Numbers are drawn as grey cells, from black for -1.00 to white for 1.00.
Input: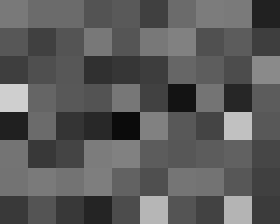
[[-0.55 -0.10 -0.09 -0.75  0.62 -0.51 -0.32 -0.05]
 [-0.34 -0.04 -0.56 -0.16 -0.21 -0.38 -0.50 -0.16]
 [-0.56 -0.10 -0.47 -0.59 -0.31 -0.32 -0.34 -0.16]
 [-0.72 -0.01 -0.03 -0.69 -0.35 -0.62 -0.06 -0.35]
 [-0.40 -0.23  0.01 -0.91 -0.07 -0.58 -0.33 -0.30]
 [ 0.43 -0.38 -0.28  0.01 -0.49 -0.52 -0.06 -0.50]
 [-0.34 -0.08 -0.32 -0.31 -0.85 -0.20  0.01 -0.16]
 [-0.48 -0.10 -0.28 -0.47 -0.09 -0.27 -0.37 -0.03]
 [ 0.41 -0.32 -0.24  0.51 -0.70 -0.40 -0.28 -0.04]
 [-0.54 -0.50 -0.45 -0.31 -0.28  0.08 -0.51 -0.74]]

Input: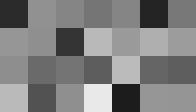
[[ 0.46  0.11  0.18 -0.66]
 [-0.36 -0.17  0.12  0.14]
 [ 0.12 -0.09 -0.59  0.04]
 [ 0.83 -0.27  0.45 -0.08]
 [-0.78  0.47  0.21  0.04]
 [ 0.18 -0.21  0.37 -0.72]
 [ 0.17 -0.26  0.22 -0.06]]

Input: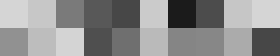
[[ 0.14  0.67]
 [ 0.48  0.56]
 [ 0.66 -0.04]
 [-0.38 -0.31]
 [-0.13 -0.44]
 [ 0.46  0.59]
 [ 0.04 -0.79]
 [ 0.06 -0.40]
 [ 0.34  0.55]
 [-0.44  0.67]]

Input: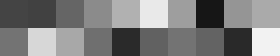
[[-0.10 -0.47]
 [ 0.69 -0.49]
 [ 0.32 -0.21]
 [-0.13  0.09]
 [-0.67  0.39]
 [-0.24  0.83]
 [-0.10  0.24]
 [-0.22 -0.83]
 [-0.68  0.17]
 [ 0.90  0.33]]

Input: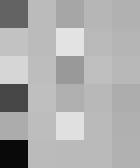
[[-0.93  0.35 -0.45  0.68  0.52 -0.22]
 [ 0.47  0.48  0.50  0.48  0.47  0.47]
 [ 0.46  0.76  0.37  0.20  0.78  0.30]
 [ 0.46  0.46  0.44  0.49  0.45  0.43]
 [ 0.39  0.38  0.36  0.44  0.41  0.39]]

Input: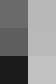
[[-0.79 -0.26 -0.17]
 [ 0.52  0.45  0.44]]

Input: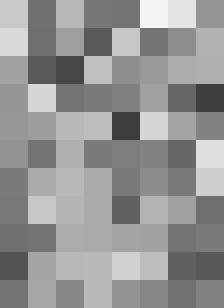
[[-0.10 -0.35 -0.12 -0.06 -0.04  0.15  0.19  0.17  0.27  0.71  0.57]
 [ 0.31  0.29 -0.10  0.56  0.34 -0.09  0.23  0.68 -0.30 -0.14 -0.13]
 [ 0.05  0.45  0.35  0.41  0.44  0.38  0.45 -0.09 -0.45  0.25  0.45]
 [ 0.46  0.46  0.33  0.33  0.33 -0.04  0.48 -0.05  0.50 -0.30 -0.07]
 [ 0.16  0.63  0.29 -0.24 -0.05 -0.02 -0.53  0.01  0.12  0.55 -0.10]
 [ 0.05  0.48  0.27  0.41  0.10  0.02  0.67  0.26  0.20 -0.10  0.91]
 [-0.11 -0.25 -0.09  0.26 -0.05 -0.19  0.29 -0.20  0.35  0.11  0.79]
 [ 0.03 -0.31 -0.04 -0.13  0.62  0.74  0.03 -0.52  0.37  0.39  0.17]]
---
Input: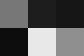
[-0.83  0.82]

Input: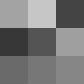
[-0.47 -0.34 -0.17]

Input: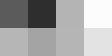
[0.98 0.42]

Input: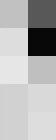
[-0.31  0.73]

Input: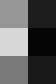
[-0.77  0.69]

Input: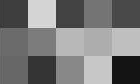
[-0.43  0.36  0.07]
